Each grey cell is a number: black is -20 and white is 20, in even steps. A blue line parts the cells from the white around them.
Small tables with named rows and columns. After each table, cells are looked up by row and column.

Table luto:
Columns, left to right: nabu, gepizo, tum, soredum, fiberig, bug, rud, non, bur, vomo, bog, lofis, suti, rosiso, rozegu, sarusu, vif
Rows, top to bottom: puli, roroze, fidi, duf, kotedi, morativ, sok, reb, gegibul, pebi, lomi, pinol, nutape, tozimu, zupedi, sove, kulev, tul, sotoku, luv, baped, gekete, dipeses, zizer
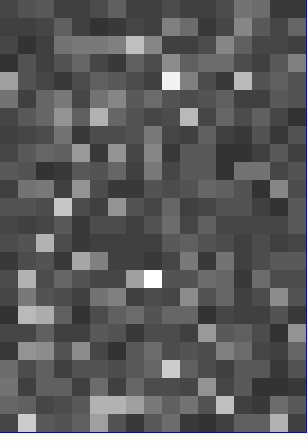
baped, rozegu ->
-6
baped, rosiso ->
-6
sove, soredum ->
-4
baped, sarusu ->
-11
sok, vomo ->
-8
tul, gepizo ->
9
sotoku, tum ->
-5
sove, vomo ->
-7
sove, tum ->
-8
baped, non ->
-6
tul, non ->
-3
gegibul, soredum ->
-5
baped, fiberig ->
-7
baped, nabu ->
-3
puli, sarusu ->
-11
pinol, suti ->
-7
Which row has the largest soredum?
pinol

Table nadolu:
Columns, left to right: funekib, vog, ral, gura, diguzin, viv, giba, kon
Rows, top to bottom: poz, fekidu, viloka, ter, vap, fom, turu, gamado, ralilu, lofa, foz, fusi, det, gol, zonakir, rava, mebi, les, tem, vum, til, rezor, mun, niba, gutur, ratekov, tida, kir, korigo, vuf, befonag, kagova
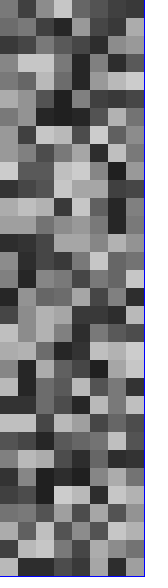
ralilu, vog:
0
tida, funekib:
-12
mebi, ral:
-4
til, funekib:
1
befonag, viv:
7
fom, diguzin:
0
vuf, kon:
8
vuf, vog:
-5
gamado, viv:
12
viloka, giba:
2
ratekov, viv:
-4

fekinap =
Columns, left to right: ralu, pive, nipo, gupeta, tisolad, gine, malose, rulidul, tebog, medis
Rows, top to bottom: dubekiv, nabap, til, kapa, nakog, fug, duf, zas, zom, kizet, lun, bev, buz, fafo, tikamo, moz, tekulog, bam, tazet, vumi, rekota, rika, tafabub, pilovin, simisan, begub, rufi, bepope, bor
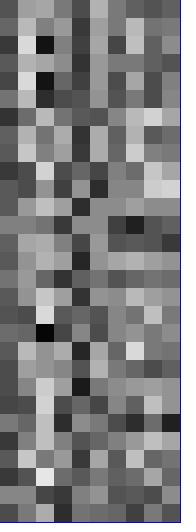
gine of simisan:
-4
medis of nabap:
-1
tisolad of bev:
-13
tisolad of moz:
-5
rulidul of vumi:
14
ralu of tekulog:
-6
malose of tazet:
1
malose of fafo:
-7
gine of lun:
-13
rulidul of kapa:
-1
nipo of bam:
14
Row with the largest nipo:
rufi

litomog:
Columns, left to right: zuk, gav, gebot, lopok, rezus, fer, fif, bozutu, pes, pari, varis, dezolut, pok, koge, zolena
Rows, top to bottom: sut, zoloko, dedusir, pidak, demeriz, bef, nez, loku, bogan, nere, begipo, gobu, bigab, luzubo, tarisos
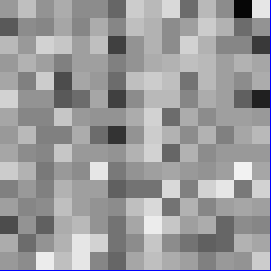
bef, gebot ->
3
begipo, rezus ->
5
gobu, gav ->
1
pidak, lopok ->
0
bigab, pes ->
17
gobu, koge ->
6
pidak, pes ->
7
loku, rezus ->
7
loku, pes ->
12
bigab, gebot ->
-5
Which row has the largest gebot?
tarisos

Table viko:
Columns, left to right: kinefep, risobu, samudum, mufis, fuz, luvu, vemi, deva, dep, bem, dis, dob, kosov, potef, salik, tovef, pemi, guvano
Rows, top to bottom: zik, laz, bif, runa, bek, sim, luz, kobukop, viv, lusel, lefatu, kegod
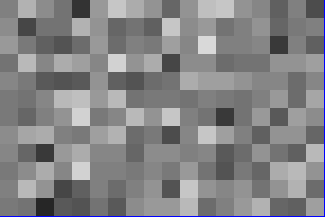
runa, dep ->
7
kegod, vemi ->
-6
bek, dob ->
5
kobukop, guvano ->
-4
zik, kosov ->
11
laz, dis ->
2
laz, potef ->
0
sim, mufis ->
9
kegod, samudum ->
-14
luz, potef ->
-2
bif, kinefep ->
4
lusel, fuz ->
13
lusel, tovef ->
7
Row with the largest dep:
runa

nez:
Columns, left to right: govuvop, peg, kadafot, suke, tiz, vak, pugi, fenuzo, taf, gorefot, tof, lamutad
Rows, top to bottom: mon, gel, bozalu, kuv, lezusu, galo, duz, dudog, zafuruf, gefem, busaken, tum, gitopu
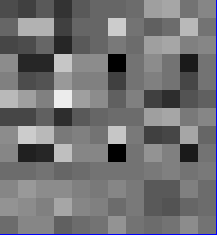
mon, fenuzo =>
-3
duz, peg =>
-9
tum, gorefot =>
-7
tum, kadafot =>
0
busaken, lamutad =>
-3
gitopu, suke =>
-5
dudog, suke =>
-1
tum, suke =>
6
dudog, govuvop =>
2
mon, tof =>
-2
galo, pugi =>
-5
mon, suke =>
-12
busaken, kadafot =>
2
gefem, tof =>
-2
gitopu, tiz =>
-3
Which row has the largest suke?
galo

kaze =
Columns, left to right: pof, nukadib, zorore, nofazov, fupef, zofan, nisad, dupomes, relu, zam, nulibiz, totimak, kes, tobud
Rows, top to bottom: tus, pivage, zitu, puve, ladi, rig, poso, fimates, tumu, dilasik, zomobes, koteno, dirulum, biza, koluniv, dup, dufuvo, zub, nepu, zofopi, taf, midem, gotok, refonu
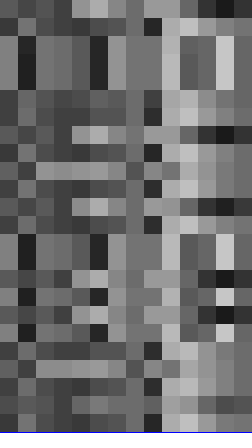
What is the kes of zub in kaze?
-16
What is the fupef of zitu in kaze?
-6
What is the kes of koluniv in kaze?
11
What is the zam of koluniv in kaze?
9
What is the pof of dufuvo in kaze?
0
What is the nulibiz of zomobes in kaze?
10
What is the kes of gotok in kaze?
-8
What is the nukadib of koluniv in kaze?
-15
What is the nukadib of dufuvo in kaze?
-15
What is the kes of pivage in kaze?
0

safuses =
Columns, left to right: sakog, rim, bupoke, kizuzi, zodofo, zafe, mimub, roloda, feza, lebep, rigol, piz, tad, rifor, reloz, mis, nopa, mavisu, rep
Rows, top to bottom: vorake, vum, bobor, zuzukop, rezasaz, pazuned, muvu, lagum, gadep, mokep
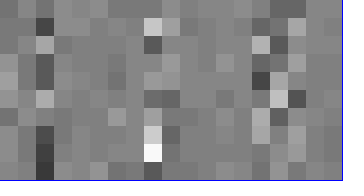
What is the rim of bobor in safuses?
1
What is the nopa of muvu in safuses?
2
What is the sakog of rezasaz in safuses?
5
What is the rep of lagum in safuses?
-1
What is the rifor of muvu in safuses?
0
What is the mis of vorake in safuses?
-4
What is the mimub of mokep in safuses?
-2
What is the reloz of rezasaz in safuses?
-9
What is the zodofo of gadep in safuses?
1
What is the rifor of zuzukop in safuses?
1

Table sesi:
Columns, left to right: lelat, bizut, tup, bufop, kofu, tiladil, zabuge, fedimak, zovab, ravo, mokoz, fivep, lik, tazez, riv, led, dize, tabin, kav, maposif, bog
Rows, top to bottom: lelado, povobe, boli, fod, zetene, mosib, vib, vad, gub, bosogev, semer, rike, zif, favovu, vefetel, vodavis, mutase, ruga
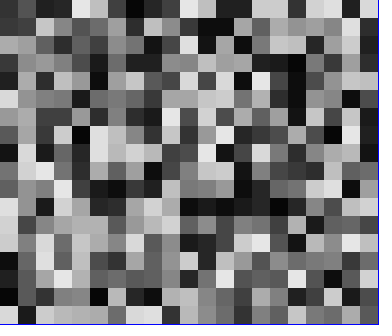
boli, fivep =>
-17
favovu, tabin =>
9
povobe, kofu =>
-7
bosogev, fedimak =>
5
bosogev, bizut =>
13
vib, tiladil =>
-13
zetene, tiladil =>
-18
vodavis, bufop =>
16

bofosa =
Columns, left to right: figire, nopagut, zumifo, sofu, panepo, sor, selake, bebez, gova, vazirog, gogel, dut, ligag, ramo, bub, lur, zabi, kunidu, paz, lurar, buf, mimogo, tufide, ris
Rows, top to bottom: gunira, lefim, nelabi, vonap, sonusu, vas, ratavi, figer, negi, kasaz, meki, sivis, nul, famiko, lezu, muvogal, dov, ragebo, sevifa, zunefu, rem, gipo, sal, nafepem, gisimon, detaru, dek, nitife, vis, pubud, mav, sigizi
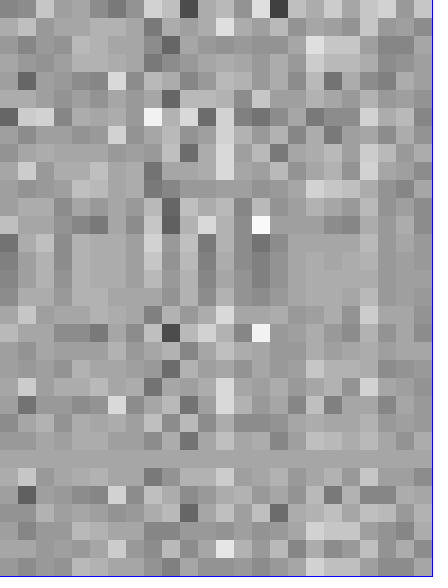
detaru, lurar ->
6
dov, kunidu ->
7
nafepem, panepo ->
7
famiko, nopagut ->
7
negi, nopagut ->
6
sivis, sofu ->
2

